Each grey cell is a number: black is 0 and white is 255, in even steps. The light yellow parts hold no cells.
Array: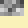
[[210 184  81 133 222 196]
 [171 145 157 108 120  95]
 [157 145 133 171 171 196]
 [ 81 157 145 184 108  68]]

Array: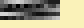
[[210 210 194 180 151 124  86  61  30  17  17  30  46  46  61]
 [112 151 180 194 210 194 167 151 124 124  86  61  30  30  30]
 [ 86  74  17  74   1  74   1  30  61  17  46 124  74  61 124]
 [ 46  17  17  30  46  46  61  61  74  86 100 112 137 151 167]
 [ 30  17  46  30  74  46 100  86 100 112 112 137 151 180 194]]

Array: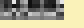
[[149 188 162  61 188 104  61 201 176 176 134 176 188 201  77  61]
 [120 120 120  91 134 120 104 134 134 134 120 134 134 134 104 104]
 [104  77 104 188  91 149 162  77  77  91 120  91  77  77 149 176]
 [ 91  31  61  16  31  91 120  16  31  31  91  31  31  16 104  46]
 [ 77  46  61 229  46 149 176  16  46  46 120  46  31  31 162 229]]

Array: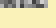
[[178  96 138  96 191  66 151 138 124  80  80 165]
 [124 108  80 124 191 108 165 191  66 124 207 178]]

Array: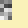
[[243 201 101]
 [188  76  63]
 [161 188 145]
 [115 145 130]
 [101 228 214]]

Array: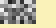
[[244  91 117  75 117  75 162 230  91]
 [230 191  34  75 191  48 218 218 103]
 [162 218 131 103  91 178 103 117 162]
 [146 146 178 230 178 146  62 162 203]
 [103 131 117  62 203  91 191  62 131]
 [ 48 203 103  91 162  34 162 117  62]]

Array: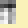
[[231 247 145 206]
 [219 247 161 177]
 [177 231 161 192]
 [145 206 120 192]
 [133 133 107 120]
 [ 79  63  35  63]]
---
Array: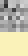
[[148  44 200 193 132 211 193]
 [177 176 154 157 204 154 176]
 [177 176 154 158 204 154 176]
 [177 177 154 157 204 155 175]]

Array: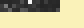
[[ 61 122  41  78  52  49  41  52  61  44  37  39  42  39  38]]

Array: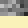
[[195 158 176 118 160  60  93]
 [150 151 173 171 110  92  37]]

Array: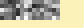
[[ 76  89 106  73 199 125 233 166  38  64  87 117 159 207 204]
 [136 118 116  84  43 145 214 175 120 155  96 180 176 120 111]]

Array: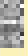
[[187 102 165 190 123 251]
 [142 165 179 172 175  94]
 [209 228 222 249 179 215]
 [120  96 118 103 123 128]
 [189 121 173 189 137 232]
 [145 126 116 147 163 133]]

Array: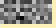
[[ 93 132 137 158 182 118 171 138 128 124 143 156 211]
 [110 178 140 167  82 207 151 170  84 146 131 129  97]
 [185  73 111  68 173  66  84  70 183  97 133 102 119]]

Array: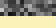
[[122 139  65  69  84  60 140 171 103  64  59 104  71  47]
 [ 44 128  17  27 116  46 134  32  67 128 139 103 121  49]]
